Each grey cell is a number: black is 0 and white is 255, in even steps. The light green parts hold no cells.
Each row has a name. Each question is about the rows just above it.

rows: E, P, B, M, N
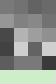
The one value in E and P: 114
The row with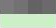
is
E
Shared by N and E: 121
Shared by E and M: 99
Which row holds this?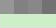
P

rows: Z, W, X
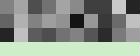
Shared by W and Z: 130
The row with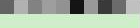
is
W

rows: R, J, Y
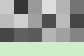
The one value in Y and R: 180
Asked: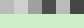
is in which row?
J
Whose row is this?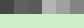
Y

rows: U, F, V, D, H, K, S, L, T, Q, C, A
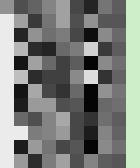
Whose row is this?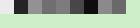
V
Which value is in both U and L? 79
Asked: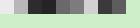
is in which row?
D
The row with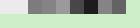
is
Q
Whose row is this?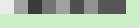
F

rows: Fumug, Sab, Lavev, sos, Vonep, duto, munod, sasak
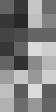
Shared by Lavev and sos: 100
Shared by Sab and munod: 191
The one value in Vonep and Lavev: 100
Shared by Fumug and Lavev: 100
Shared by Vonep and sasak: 100
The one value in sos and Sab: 55
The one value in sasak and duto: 151

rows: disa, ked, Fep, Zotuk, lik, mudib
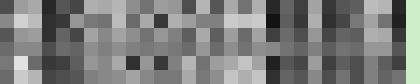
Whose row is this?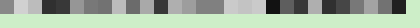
ked
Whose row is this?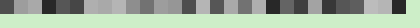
disa
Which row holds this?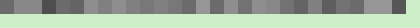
Zotuk
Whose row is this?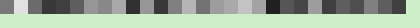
lik
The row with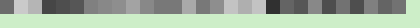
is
mudib

